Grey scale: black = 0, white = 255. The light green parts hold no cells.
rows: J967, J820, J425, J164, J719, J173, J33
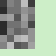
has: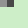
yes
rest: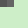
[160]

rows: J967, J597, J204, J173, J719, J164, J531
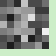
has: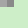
no
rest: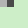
[74 86]
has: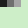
yes
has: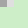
yes

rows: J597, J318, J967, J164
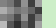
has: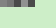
no
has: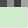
yes
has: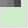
yes

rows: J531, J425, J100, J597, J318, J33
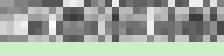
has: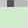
yes
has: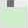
no
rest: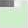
[112 112 112 128  98  98  86 112 142  73]
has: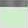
no
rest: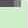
[253  98 142 128 142 112  98 211 128 112 128 112 112 128 238 112 112 112
 128  98  98  86 112 142  73]

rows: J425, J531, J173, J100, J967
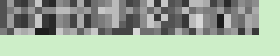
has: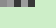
yes
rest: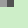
[ 96 124 186 110 140 124 124 156  96 124 170 110 170]

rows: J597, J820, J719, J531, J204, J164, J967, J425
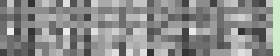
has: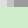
no
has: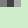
yes
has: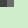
yes
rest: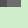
[109 125  82  96 184 170 125 140 109 155]

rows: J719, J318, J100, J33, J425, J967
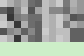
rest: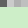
[191  97  97]
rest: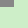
[109 164 151]
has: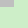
yes
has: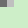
yes
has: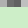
yes
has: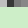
yes

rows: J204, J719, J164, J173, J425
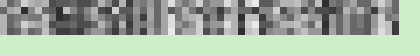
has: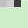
yes
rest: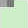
[165 233 120 165 165 207  77 135  90 192 179  46 192 207  61 135 151 151
 104 165 192 151 151  61 165 104 151 104 104  90 165 221 192  61]
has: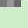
yes
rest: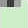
[104 151 104 104  90 165 221 192  61]

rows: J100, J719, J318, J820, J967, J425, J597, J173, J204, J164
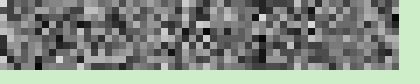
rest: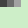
[133 191 149  93 133 121 121  93  65  65  77  77  65  93 191 108 176 162
 133  49 108 176  93 108 176 133 121 149  93]
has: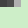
no

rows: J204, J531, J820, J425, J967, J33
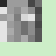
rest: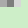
[228  86]
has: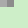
yes
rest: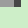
[112]
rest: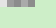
[71]
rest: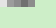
[71]
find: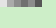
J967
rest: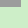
[ 71 112]

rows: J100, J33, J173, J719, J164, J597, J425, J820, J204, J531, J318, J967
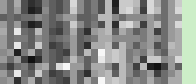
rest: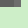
[186 186 138 109 138 138 138 154 122 109 154 154]
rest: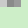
[216]
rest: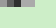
[186  95 186 138  95 138 154  79 109 186 170]
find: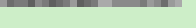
J597
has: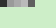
yes

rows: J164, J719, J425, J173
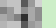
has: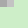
no
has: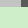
no
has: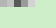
no

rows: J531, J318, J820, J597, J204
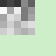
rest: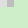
[176 190]
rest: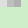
[190]
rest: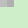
[190]
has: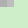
yes
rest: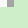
[237 123 152]

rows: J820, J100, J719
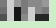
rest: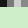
[122]
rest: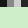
[38]
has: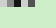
no
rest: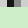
[38 38]
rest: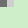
[ 22 122 207 137 122]

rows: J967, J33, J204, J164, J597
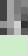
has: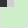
no
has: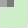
yes
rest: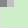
[92]
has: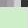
yes

